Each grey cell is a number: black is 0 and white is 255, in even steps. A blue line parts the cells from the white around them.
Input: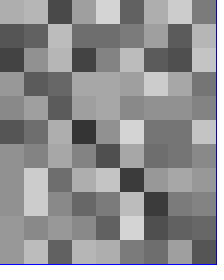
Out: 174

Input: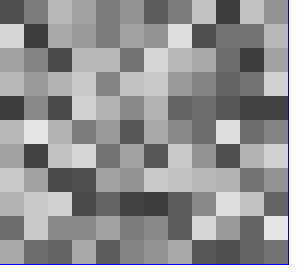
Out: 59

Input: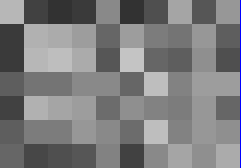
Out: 165

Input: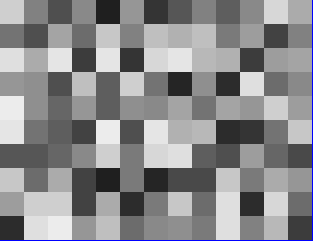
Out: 137

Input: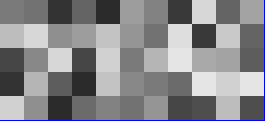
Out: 215

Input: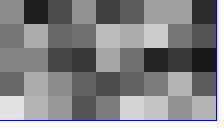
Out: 159

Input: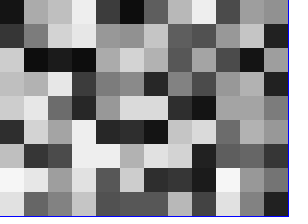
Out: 75

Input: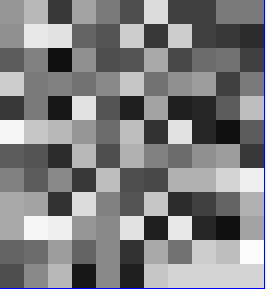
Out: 64
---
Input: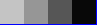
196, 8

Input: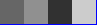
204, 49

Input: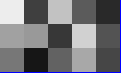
237, 22

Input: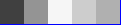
246, 64

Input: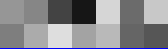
222, 22

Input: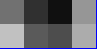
193, 16

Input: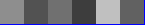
192, 61
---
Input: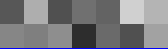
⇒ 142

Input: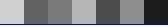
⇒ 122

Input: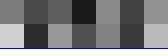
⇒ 152

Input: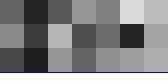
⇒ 149

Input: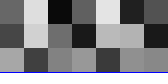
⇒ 130

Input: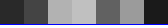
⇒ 178

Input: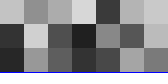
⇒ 94

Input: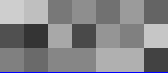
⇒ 134
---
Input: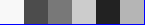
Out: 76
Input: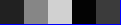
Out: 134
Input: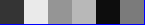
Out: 234
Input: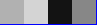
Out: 212
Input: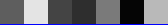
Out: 228
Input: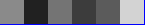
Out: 33
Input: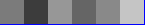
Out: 60
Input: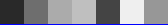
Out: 110
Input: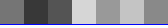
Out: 56
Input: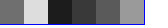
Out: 221
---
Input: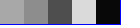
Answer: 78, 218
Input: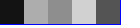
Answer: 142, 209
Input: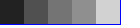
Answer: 116, 210
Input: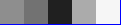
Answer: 32, 246
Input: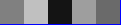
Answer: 20, 192
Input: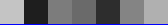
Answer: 106, 196
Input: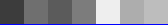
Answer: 124, 238
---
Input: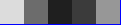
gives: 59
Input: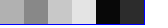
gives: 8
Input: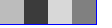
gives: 216
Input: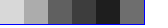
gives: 30
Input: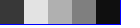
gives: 127
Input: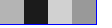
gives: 209
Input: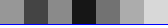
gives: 172
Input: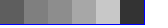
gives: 200
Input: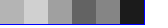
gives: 133
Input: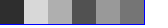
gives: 153
